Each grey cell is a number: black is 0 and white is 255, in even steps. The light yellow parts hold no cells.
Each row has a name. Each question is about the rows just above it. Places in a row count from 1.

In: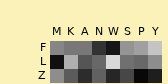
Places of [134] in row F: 1
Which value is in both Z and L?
[141]

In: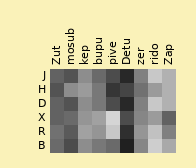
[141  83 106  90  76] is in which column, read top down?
mosub
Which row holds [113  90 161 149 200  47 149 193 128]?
R

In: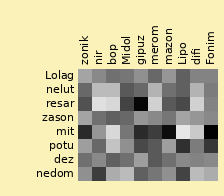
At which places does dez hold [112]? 1 4 7
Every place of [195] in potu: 3
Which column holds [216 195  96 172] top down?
bop

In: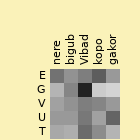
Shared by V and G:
[133]
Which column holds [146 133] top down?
bigub

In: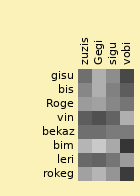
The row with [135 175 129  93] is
bis
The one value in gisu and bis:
[175]

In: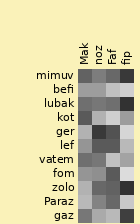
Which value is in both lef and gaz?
[185]
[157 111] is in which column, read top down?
Mak
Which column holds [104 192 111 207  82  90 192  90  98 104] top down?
Faf
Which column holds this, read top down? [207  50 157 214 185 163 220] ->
fip
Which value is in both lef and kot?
[90]

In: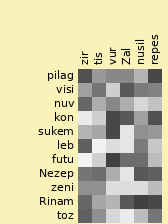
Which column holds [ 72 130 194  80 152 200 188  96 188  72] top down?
repes
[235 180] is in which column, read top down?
zir

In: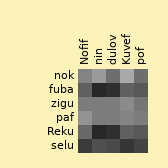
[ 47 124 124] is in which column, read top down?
dulov
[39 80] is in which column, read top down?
nin
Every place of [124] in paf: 2 3 5
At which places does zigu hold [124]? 1 2 3
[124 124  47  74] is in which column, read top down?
dulov
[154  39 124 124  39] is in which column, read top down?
nin
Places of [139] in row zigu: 4

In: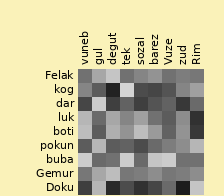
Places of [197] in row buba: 6
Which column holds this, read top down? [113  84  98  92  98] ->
Vuze
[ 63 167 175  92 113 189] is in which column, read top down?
degut
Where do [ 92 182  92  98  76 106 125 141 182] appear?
pokun
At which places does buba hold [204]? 1 4 7

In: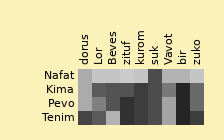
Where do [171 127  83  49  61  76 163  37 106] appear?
Pevo
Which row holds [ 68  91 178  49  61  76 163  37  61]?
Tenim
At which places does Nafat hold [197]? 2 3 5 9
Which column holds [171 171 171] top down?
dorus
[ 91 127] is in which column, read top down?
Lor
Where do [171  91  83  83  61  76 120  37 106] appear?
Kima

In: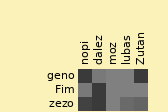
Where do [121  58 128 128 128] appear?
Fim
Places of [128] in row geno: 3 4
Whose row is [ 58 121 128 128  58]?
geno
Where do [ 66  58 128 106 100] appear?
zezo
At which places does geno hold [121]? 2
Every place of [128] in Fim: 3 4 5

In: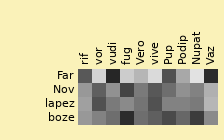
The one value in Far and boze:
[44]
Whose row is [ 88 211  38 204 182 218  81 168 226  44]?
Far

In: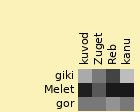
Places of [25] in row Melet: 3 4
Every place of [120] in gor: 1 2 4
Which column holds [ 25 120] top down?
kanu
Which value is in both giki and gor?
[120]
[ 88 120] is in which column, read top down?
Zuget
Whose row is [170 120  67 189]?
giki

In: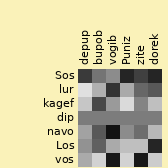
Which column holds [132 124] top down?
zite
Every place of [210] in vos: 2 4
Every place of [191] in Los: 4 5
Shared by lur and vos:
[170]
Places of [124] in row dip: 1 2 3 4 5 6
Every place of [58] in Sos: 1
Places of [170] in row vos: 1

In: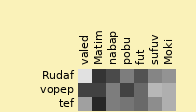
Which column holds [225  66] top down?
valed
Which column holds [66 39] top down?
Matim
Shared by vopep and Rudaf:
[125]
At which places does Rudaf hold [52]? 2
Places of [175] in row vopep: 7

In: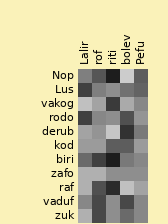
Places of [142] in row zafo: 3 4 5
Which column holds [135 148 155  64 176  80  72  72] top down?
rof
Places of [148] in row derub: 2
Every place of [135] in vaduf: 1 5
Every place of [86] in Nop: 2
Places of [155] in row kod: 1 2 5
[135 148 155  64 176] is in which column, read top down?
rof

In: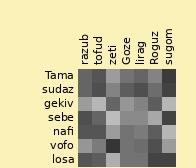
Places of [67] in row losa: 6 7
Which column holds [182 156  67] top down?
sugom
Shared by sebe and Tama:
[101]
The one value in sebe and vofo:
[79]

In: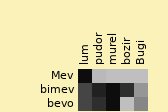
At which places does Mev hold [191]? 3 4 5
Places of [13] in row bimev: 3
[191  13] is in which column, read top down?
murel
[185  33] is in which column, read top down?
pudor
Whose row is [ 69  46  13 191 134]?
bevo

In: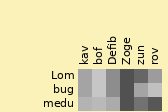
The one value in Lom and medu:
[81]
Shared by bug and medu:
[81]
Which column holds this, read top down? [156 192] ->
rov
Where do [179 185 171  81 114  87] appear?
medu

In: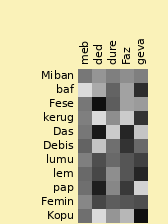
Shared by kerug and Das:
[203]
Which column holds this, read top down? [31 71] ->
ded
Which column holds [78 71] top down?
ded
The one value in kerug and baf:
[218]
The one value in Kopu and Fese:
[16]

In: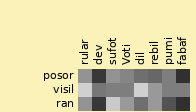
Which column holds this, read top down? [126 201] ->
sufot
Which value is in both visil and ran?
[153]
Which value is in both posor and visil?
[126]
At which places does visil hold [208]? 1 5
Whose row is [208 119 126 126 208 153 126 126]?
visil
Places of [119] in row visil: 2

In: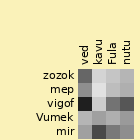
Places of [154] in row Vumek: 4
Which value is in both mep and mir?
[142]
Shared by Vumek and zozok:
[181]
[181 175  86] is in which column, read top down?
nutu

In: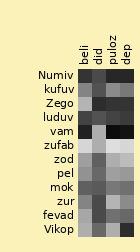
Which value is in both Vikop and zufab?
[174]
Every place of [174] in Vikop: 1 3
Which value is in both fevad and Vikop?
[104]
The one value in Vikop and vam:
[174]

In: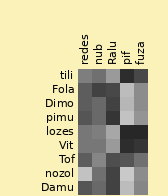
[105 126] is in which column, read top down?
nub
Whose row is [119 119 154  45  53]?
Vit
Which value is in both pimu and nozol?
[194]
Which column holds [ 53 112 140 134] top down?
fuza

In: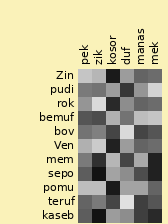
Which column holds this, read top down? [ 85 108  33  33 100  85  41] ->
mek
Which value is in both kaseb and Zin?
[156]
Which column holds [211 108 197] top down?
mek
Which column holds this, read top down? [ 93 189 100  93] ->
pek

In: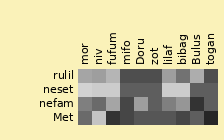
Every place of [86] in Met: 5 6 7
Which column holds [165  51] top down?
fufum
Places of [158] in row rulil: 2 7
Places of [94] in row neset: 4 5 6 9 10
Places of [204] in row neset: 2 3 7 8

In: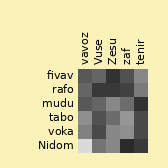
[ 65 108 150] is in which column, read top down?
zaf
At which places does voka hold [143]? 4
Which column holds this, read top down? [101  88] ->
vavoz
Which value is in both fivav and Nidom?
[135]
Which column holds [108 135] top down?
Zesu
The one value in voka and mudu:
[135]

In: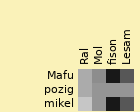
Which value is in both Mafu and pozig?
[171]
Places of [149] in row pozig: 2 3 4
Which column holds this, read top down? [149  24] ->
fison

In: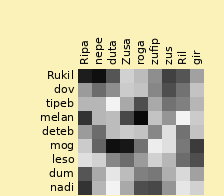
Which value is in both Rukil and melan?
[188]
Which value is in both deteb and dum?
[188]
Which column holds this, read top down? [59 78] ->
gir

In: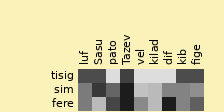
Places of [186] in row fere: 2 6
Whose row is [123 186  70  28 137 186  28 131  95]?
fere
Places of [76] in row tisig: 1 2 8 9

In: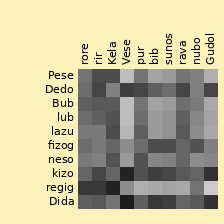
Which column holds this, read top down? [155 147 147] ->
sunos
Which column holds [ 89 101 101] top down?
rava

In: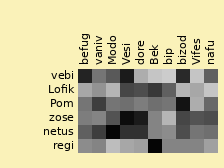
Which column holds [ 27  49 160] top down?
dore
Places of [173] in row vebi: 5
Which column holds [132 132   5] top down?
Bek
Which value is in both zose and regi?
[132]
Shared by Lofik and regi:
[167]
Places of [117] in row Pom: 1 3 7
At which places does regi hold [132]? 2 7 8 9

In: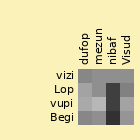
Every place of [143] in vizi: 2 3 4
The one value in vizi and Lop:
[143]
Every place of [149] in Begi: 4

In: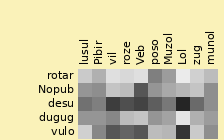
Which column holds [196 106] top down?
zug
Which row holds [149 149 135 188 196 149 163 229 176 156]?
dugug
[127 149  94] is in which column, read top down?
poso
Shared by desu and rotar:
[127]

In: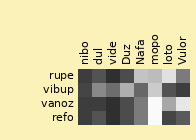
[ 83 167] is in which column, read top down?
loto
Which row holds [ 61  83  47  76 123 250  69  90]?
refo
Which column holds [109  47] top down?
vide

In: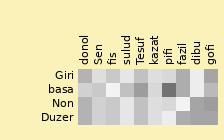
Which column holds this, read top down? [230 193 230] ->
sulud
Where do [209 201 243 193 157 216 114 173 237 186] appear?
basa
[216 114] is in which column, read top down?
pifi
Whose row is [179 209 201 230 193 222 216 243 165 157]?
Non

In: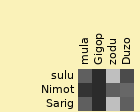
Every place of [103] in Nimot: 4
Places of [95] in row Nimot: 3
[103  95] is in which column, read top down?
Duzo
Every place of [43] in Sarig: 2
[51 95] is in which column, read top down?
mula

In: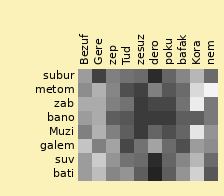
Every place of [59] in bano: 5 6 7
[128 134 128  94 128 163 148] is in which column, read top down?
zep
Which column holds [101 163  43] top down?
dero
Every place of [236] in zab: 9
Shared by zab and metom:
[128]
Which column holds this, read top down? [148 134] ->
zep
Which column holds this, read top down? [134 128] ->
zep

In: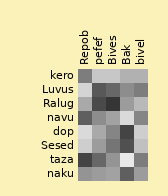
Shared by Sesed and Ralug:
[156]
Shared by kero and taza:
[125]

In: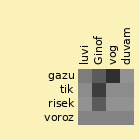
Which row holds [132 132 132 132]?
voroz
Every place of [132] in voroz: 1 2 3 4
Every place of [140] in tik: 1 3 4
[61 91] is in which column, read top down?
Ginof
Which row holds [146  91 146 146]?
risek
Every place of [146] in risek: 1 3 4
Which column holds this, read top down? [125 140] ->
luvi

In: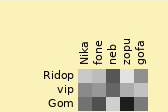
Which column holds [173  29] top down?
zopu
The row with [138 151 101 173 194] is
vip
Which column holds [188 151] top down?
fone

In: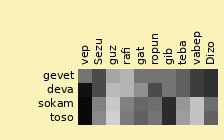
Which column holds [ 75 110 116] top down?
ropun
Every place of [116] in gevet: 1 5 6 7

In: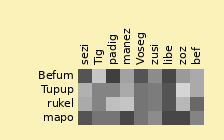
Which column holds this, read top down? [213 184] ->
zoz
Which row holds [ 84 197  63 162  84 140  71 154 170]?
Befum
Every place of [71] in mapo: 4 7 8
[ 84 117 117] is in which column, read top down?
Voseg
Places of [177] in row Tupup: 1
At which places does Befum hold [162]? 4
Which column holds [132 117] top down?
Tig

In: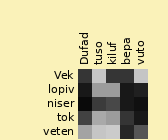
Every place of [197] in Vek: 2 5
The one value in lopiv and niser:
[24]
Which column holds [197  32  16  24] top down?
vuto
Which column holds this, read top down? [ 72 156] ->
kiluf
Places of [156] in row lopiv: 2 3

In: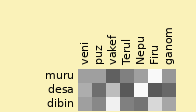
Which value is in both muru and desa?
[249]
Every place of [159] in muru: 1 2 5
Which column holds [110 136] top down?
puz
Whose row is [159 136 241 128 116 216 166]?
dibin

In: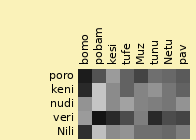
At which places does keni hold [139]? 3
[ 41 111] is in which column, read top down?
tunu
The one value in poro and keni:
[98]

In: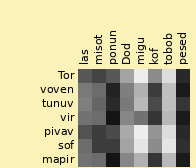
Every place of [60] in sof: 2 3
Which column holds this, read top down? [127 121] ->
Dod
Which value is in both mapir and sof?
[108]

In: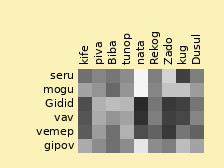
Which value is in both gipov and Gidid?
[189]
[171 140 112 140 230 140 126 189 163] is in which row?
gipov
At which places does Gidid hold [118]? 6 9
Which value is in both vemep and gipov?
[112]

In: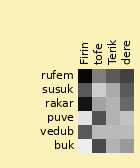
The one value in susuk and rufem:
[89]
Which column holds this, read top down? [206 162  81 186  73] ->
tofe
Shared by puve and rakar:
[178]
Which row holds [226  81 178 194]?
puve
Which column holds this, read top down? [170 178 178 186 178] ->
Terik
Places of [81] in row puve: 2
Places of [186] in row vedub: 2 3 4

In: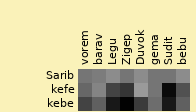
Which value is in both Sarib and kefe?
[117]
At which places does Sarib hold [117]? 1 4 6 7
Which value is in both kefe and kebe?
[67]
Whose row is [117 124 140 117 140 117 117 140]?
Sarib
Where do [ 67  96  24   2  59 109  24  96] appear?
kebe
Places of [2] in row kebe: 4
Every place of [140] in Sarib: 3 5 8

